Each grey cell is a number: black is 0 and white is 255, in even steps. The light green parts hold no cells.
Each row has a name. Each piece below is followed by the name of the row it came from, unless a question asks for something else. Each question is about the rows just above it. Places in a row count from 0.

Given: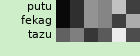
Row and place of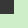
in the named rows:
tazu, 2
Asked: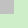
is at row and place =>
putu, 4

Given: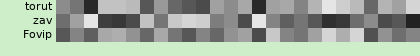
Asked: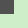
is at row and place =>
Fovip, 22
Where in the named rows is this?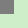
zav, 11
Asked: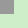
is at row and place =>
torut, 7

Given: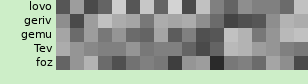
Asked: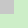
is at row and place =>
lovo, 6
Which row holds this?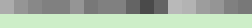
Tev
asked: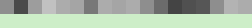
geriv
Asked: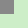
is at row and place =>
Tev, 2
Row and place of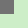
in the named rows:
foz, 5
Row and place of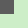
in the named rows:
gemu, 8
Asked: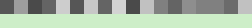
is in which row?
lovo

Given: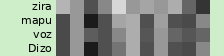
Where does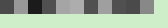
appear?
mapu
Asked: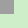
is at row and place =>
mapu, 7
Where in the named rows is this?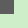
voz, 2

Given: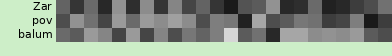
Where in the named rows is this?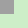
pov, 8
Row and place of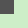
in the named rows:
Zar, 13

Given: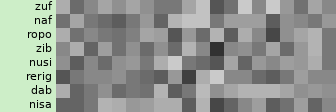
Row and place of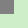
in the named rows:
ropo, 5
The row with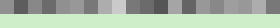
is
nusi
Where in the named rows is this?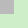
dab, 10

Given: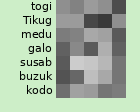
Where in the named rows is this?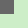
buzuk, 1
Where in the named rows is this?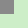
galo, 1
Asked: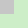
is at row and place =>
susab, 2
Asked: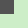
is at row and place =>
buzuk, 0
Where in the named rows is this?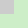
susab, 1
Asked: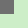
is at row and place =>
kodo, 0

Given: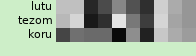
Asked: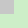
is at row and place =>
koru, 7
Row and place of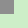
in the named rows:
koru, 5
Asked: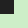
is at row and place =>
koru, 6

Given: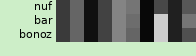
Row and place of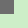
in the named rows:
bar, 5
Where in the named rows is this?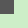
nuf, 9

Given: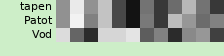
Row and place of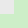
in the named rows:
tapen, 1
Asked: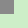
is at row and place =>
Vod, 9
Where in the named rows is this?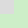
Vod, 0
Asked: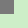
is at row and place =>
Patot, 6

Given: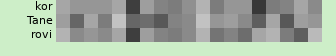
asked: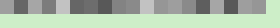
Tane
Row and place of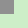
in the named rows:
kor, 9
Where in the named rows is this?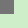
rovi, 11

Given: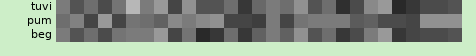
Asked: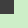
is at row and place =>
pum, 14
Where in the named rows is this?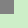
pum, 1
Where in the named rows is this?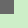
tuvi, 14
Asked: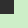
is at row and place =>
tuvi, 20

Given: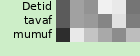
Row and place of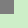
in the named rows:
tavaf, 5
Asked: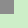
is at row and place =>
mumuf, 4
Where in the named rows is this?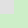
tavaf, 4
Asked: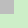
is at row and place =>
mumuf, 5
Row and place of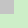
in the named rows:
mumuf, 2

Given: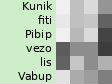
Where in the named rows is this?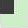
vezo, 3
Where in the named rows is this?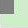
Vabup, 3
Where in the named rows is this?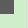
vezo, 0
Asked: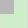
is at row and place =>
Pibip, 1

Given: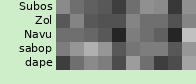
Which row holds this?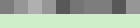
sabop
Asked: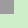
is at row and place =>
dape, 5
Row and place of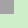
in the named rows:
dape, 9
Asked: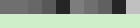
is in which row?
Navu
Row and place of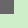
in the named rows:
Navu, 2
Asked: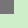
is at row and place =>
sabop, 5

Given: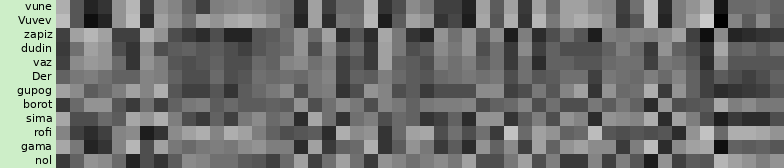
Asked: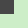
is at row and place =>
Vuvev, 28
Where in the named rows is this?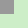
vaz, 2

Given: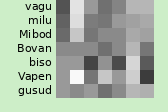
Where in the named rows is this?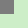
milu, 2
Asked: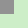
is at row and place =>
biso, 3

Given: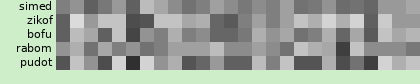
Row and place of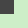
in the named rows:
bofu, 5
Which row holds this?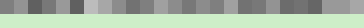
simed
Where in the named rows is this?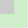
zikof, 23
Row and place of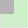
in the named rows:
bofu, 25
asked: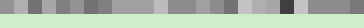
rabom
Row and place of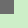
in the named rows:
simed, 20
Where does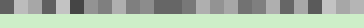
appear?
bofu

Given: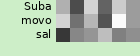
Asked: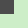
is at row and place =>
Suba, 1
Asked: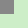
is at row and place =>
sal, 1
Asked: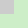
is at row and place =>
Suba, 4
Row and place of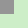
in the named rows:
sal, 2

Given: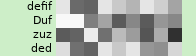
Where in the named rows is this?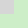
ded, 8
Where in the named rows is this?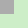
zuz, 7
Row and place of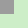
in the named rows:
zuz, 5
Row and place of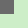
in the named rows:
defif, 1
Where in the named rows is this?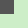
zuz, 6
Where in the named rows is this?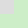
ded, 0
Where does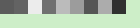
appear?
zuz

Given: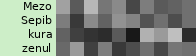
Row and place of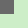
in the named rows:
zenul, 0
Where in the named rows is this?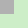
kura, 6
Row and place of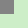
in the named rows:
Sepib, 5

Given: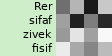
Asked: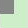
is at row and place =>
fisif, 2
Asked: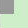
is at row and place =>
zivek, 0

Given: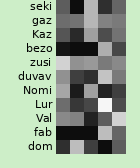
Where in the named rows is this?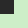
Kaz, 1
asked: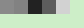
Val
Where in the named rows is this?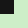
bezo, 0

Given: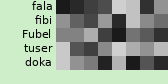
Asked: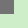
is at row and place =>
Fubel, 5
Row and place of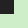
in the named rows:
doka, 3
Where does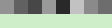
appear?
fibi
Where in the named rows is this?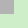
doka, 4
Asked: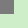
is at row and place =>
doka, 2
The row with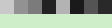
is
doka
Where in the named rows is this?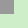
fibi, 3

